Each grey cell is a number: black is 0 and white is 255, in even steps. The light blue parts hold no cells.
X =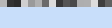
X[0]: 183
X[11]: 174
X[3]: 207
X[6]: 106
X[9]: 85
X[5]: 176

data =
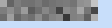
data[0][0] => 169
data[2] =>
[108, 158, 103, 122, 112, 141, 110, 131, 138, 56, 129, 134, 96, 175]
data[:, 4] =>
[113, 92, 112]
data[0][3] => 114
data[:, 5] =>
[122, 111, 141]
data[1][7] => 118
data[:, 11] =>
[144, 166, 134]
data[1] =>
[125, 142, 120, 155, 92, 111, 135, 118, 68, 139, 129, 166, 118, 70]
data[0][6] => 107

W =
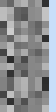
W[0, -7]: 129
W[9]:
[166, 179, 108, 110, 135, 136, 180]
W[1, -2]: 143
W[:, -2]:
[156, 143, 143, 99, 105, 156, 130, 98, 127, 136, 129, 157, 157, 99, 127, 132]
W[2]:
[189, 162, 99, 85, 139, 143, 195]
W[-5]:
[130, 100, 164, 180, 133, 157, 44]
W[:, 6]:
[48, 195, 195, 141, 172, 47, 175, 134, 146, 180, 136, 44, 46, 133, 143, 186]
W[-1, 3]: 114
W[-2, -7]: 138
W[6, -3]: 132
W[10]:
[137, 51, 127, 86, 135, 129, 136]
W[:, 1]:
[102, 174, 162, 191, 204, 99, 183, 192, 43, 179, 51, 100, 99, 191, 49, 193]
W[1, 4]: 139
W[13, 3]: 171
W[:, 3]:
[179, 91, 85, 164, 141, 179, 118, 171, 74, 110, 86, 180, 179, 171, 80, 114]
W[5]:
[130, 99, 163, 179, 133, 156, 47]
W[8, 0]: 140
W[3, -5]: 134
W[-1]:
[161, 193, 106, 114, 133, 132, 186]

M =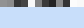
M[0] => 146
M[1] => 140
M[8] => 138
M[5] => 128

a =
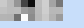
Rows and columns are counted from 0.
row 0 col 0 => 202
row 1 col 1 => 188
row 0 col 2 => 150
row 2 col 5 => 185
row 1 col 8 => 184
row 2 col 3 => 251
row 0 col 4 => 12
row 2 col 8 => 154
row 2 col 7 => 179

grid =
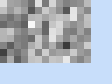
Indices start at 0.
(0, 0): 221
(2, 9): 187
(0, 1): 163
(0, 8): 154
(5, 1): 173
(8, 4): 193
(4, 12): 130
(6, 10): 142
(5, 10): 169
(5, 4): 108
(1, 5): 141
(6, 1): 94
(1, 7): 174
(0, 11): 145
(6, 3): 122
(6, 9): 58
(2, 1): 114
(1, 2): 180
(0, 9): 129
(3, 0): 106
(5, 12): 148
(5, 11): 136
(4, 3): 128
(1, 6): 201
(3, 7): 197
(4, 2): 147
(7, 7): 153
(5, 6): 143
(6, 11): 151
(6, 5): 196
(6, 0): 132
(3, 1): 126
